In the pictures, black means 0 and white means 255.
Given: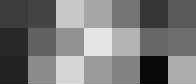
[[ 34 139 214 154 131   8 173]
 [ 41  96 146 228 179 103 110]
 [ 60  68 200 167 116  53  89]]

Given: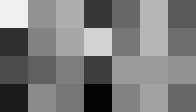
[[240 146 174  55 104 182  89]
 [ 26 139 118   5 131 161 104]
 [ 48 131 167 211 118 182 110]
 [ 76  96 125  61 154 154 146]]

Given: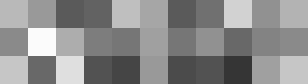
[[138 251 173 125 118 160 118 145 104 131 138]
 [185 153  90  98 191 166  90 112 210 145 179]
 [198 104 223  82  69 153  75  82  53 160 198]]

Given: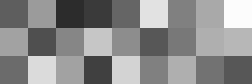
[[107 219 162  64 211 128 175 114  87]
 [ 94 155  44  58 101 226 128 169 252]
 [162  79 134 198 141  87 120 175 183]]

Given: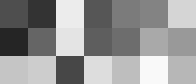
[[197 205  71 221 190 249 183]
 [ 37 101 228  94 109 169 153]
 [ 78  51 236  86 123 131 213]]

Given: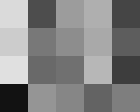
[[ 18 149 134  99 126]
 [204 120 141 169  93]
 [224 105 112 183  61]
 [218  77 156 175  69]]

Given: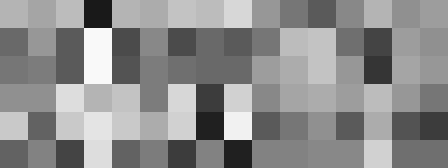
[[180 165 188  25 180 172 195 188 215 151 118  90 136 180 144 157]
 [105 151  90 249  75 136  75 105  90 118 188 195 111  68 157 144]
 [144 144 221 180 195 124 215  60 209 136 165 172 157 188 151 118]
 [ 98 130  68 221  98 124  60 130  32 130 130 136 136 209 111 111]
 [118 124  90 249  83 124 111 105 105 157 172 195 151  53 165 151]
 [201  98 201 228 201 172 209  32 241  90 118 144  90 172  83  60]]

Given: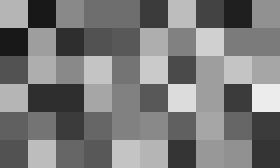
[[ 82 189 102  88 196 181  52 152 145  52]
 [ 82 174 137 196 116 202  74 158 196 166]
 [ 24 158  46  82  88 174 129 208 123 123]
 [ 96 116  59 102 129 137  96 166 102  59]
 [181  46  46 166 129  88 220 158  59 236]
 [181  24 137 110 110  59 189  67  31 145]]

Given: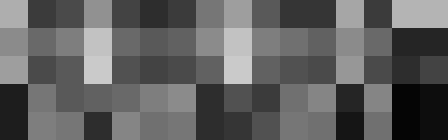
[[ 29 126 118  45 133 112 118  45  53  81 118 112  21 112   5  13]
 [ 29 118  89  97 105 126 139  45  81  59 112 133  37 133   5  13]
 [139 105 126 194 105  89  97 139 194 126 112  97 139 105  37  37]
 [158  74  89 202  81  67  74  97 202  97  81  74 151  74  45  67]
 [174  59  74 145  67  45  59 118 158  89  53  53 166  59 180 180]]
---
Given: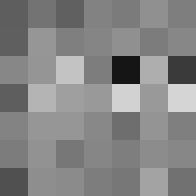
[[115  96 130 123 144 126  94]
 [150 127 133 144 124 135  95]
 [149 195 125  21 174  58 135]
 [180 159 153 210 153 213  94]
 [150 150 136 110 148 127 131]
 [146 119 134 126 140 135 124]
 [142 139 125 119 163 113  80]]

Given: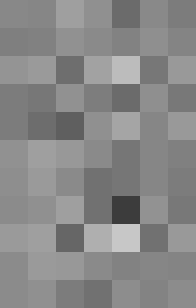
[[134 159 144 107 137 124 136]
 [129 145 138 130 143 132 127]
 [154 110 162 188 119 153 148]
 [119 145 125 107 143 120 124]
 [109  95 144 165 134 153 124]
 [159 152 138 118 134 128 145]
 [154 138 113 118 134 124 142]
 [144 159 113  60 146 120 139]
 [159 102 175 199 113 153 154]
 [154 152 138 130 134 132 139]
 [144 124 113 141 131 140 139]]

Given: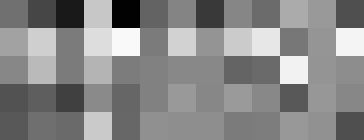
[[ 70  25 199   2  99 132  57 134 107 171 153  79 112]
 [207 123 221 249 123 210 148 203 231 119 149 244 162]
 [186 123 180 124 129 136 136 100 106 242 148 141 135]
 [ 94  64 138 102 129 153 135 154 136  88 151 135  82]
 [111 106 202 103 144 142 142 123 125 152 145  79  88]]

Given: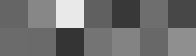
[[135 233  96  56 110  71 101]
 [106  52 116 131 104 143 107]]

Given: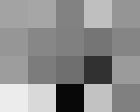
[[166 130 191 149 163]
 [135 128 117 133 150]
 [124 111  49 155 157]
 [217   8 194 128 236]]

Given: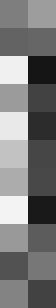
[[157 126]
 [102  99]
 [ 21 240]
 [ 66 155]
 [ 44 233]
 [ 70 194]
 [ 72 172]
 [ 25 243]
 [ 92 153]
 [119  82]
 [ 66 131]]
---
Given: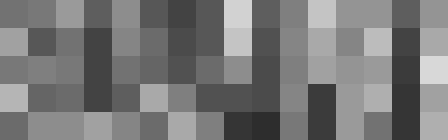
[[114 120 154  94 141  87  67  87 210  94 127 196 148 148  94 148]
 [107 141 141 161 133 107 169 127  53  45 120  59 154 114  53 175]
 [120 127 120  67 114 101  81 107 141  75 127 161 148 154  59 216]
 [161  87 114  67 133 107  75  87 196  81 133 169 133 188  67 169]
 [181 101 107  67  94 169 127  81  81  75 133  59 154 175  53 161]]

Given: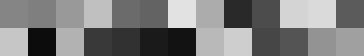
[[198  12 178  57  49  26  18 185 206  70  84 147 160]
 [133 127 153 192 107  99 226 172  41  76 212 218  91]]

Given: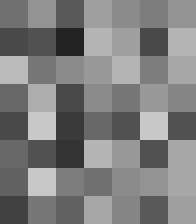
[[186 119 139 153 180 125 167]
 [ 97 200 125 112 139 147 167]
 [ 65 119  97 167 133  89 159]
 [112 147  89 159 139 125 147]
 [104 173  73 139 119 153 133]
 [ 73 200  58 104  81 200  81]
 [104  81  51 180 153  81 167]
 [ 73  81  35 180 159  73 180]]

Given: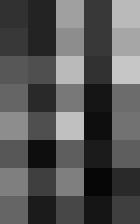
[[141  79 192  14 114]
 [ 87  79 186  49 198]
 [ 49  35 160  56 186]
 [ 56  35 141  56 166]
 [127  63 127   6  41]
 [101  41 120  21 108]
 [ 87  14  94  27  94]
 [101  27  71  21  63]]

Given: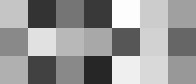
[[137 225 184 168  86 210 102]
 [176  65 137  38 239 217 152]
 [197  51 117  57 253 204 160]]

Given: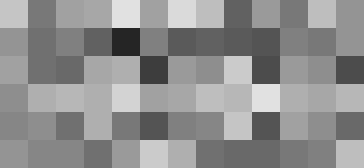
[[142 175 183 175 211 161 167 190 183 225 175 167 183]
 [197 120 161 167 225 161 218 190  97 154 120 190 148]
 [148 134 134 112 154 203 175 112 105 105 120 128 190]
 [148 112 128  97  37 128  90  97  90  84 128 120 148]
 [134 142 112 175 120  84 128 134 197  84 161 142 105]
 [161 112 105 167 175  61 154 142 203  76 154 142  76]]
